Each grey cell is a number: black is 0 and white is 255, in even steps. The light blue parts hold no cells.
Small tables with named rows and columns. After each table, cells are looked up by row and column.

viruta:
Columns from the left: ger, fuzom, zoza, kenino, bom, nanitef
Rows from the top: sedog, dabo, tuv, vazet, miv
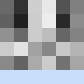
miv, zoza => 170
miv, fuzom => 99
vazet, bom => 200
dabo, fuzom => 32
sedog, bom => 83
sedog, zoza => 207
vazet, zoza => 162
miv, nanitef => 166
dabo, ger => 97
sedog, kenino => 232
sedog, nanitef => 128
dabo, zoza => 205
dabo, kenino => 237
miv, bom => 114
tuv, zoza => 204
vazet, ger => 203
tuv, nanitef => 131
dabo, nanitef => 140
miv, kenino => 203
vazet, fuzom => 227
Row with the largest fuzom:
vazet

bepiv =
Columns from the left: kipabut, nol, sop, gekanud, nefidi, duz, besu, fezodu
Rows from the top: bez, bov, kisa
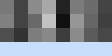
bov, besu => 102
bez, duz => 123
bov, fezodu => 63
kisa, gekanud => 136
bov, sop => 105
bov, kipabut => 128
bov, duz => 150
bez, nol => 67
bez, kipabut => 120
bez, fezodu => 68
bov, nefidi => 16
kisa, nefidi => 60
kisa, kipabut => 78
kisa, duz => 139
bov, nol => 67

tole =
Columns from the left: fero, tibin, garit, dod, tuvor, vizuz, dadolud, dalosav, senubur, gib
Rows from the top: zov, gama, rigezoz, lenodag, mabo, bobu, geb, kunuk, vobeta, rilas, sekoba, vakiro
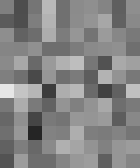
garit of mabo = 105
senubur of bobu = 147
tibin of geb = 196
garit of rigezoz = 109
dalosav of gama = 167
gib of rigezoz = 121
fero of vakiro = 83
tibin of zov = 77
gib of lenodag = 111
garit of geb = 182
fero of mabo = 138
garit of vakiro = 109
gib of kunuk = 122
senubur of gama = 97
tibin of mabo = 168
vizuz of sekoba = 165

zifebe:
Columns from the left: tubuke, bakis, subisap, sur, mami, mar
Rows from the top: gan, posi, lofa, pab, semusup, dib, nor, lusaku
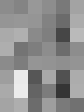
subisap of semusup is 149
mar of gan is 163
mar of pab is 141
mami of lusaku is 122
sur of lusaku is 158
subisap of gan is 152
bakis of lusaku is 174
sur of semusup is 147
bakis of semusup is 125
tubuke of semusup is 139
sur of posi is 130

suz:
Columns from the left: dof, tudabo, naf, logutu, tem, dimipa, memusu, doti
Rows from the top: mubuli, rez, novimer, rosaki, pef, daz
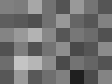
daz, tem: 128
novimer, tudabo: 153
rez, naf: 79
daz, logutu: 111
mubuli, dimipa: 153
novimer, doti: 81
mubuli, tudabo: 124
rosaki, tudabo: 126
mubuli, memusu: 116
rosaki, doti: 139
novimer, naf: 179
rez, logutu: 113
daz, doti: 132
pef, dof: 109
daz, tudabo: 153
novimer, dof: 132
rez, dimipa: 101
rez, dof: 94
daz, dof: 87
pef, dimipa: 115
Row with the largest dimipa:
mubuli

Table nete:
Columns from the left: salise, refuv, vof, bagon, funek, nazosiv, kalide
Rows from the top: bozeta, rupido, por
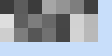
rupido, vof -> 125
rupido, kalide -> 184
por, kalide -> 185
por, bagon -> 113
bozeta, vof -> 59
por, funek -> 69
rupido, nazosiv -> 210
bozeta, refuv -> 92
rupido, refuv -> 95
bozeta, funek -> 148
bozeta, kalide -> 64
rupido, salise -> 222
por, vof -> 86
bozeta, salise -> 60
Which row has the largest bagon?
bozeta

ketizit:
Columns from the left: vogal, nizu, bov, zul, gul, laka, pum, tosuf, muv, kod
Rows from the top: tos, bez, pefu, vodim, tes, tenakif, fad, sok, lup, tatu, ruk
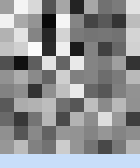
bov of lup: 116
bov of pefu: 132
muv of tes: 159
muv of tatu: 132
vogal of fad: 130
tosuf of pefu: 118
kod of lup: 62
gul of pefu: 211
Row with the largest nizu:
tos

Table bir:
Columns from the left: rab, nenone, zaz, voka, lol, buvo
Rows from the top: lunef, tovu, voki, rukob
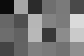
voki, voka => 56
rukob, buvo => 143
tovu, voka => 131
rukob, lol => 114
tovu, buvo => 218
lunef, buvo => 73
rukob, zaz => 128
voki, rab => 109
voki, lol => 140
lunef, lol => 122
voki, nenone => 98
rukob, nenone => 99
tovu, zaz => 182
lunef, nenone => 166
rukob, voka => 122
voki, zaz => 184
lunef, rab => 11

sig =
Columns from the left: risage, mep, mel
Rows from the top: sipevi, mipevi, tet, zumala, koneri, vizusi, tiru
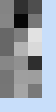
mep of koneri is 145
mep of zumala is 179
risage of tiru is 118
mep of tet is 127
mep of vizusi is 159
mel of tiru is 120
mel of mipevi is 119
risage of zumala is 103
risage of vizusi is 117
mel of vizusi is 158
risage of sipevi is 132
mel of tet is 226
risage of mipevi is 134
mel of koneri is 46

